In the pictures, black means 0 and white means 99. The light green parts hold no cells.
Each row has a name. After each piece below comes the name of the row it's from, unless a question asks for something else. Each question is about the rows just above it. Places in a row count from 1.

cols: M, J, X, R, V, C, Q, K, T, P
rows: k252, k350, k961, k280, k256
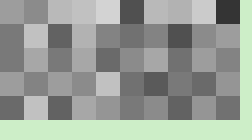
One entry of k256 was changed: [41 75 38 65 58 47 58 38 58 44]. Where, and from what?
7, [54]
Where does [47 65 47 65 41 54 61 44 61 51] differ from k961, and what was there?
7, [65]
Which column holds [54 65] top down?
R

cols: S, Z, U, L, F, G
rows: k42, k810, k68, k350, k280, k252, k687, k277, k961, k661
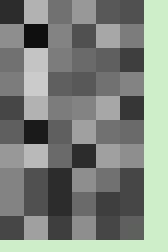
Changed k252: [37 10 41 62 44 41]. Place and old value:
3, [37]
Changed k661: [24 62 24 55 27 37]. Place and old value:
1, [27]
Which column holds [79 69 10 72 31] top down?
Z

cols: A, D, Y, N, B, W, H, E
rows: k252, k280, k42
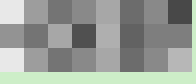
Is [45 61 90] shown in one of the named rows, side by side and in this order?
no
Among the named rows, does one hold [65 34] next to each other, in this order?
no
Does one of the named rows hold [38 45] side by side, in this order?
no
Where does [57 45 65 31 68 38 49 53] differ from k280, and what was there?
8, [49]
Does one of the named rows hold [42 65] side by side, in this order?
no

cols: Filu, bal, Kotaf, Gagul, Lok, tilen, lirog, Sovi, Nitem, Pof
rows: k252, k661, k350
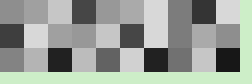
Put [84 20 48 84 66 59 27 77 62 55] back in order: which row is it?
k252
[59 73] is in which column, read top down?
Gagul
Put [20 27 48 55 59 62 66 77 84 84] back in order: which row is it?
k252
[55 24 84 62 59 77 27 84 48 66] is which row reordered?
k661

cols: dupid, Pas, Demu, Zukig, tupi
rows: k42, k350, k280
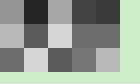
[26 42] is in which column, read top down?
Zukig
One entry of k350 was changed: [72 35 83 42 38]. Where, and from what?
5, [42]
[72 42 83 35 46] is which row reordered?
k280
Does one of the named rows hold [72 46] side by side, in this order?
no
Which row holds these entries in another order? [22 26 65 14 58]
k42

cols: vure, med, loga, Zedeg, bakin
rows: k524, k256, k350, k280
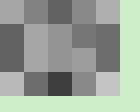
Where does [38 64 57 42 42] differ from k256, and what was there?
4, [46]
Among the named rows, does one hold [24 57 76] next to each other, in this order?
no
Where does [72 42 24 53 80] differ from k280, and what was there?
5, [76]
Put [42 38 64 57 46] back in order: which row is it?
k256

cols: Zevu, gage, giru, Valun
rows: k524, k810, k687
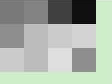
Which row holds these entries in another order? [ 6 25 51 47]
k524
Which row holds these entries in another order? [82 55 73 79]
k810
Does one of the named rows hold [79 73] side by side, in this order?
yes
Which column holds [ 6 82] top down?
Valun
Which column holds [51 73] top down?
gage
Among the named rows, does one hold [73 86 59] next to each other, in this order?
no

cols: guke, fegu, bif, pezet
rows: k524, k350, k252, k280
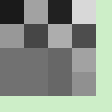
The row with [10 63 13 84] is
k524
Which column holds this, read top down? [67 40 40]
bif
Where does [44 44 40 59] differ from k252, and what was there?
4, [63]

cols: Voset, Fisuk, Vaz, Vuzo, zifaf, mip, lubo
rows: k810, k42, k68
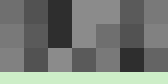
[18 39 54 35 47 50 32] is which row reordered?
k68
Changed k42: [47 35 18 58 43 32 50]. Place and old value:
4, [54]
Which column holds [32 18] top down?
mip
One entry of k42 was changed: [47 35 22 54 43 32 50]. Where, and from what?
3, [18]
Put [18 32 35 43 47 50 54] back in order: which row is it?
k42
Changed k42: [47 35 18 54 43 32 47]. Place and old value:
7, [50]
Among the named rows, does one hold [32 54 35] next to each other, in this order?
yes

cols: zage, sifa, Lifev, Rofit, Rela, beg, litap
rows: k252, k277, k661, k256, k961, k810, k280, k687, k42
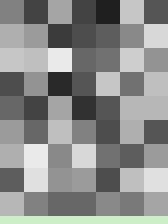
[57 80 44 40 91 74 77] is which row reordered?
k661
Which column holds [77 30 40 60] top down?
zage
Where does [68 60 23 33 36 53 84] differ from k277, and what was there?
4, [30]
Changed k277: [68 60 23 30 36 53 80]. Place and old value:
7, [84]
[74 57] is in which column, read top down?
sifa
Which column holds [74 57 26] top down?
sifa
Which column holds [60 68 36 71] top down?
zage

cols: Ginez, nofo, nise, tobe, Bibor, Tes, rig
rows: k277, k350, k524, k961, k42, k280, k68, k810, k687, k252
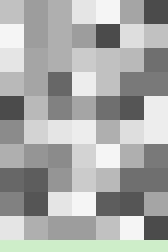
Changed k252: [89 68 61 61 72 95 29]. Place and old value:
5, [75]
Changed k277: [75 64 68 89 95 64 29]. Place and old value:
2, [61]
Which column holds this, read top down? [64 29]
rig
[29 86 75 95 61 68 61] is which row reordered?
k350
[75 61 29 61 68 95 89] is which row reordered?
k252

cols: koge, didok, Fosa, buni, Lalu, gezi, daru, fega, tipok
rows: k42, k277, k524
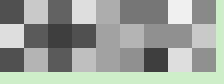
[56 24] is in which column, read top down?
daru
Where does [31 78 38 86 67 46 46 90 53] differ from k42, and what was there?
8, [93]
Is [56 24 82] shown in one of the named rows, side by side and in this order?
no
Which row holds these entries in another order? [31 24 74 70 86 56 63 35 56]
k524
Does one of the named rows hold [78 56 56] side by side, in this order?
no

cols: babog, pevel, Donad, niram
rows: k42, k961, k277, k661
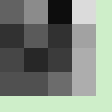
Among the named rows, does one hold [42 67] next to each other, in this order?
yes
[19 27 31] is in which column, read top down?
babog
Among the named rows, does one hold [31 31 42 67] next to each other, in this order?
yes
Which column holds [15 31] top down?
pevel
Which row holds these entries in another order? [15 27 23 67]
k277
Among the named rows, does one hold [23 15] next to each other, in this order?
no

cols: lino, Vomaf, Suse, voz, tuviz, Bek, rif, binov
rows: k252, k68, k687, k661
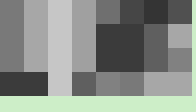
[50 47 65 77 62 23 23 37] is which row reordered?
k687
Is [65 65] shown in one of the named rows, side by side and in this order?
yes
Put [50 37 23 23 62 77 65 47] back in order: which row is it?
k687

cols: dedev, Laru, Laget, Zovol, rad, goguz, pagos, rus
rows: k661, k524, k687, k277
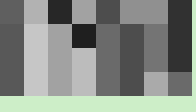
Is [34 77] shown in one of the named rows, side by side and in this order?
yes
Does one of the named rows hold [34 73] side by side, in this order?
no
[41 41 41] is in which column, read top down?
rad
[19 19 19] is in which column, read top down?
rus

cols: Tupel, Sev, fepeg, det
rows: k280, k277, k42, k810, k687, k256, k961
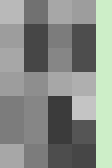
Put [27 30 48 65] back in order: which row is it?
k961
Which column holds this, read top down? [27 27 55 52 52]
Sev
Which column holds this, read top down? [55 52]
Sev
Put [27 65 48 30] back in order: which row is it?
k961
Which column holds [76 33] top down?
det

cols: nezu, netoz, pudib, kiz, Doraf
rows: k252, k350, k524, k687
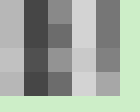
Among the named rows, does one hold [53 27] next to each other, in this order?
no
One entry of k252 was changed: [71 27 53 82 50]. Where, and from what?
5, [46]

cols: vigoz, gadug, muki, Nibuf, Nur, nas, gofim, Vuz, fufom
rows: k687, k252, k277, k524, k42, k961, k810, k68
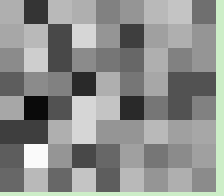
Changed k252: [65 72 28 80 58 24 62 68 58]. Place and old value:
4, [83]
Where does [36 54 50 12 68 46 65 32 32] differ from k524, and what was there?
4, [16]
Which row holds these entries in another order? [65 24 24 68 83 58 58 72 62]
k961

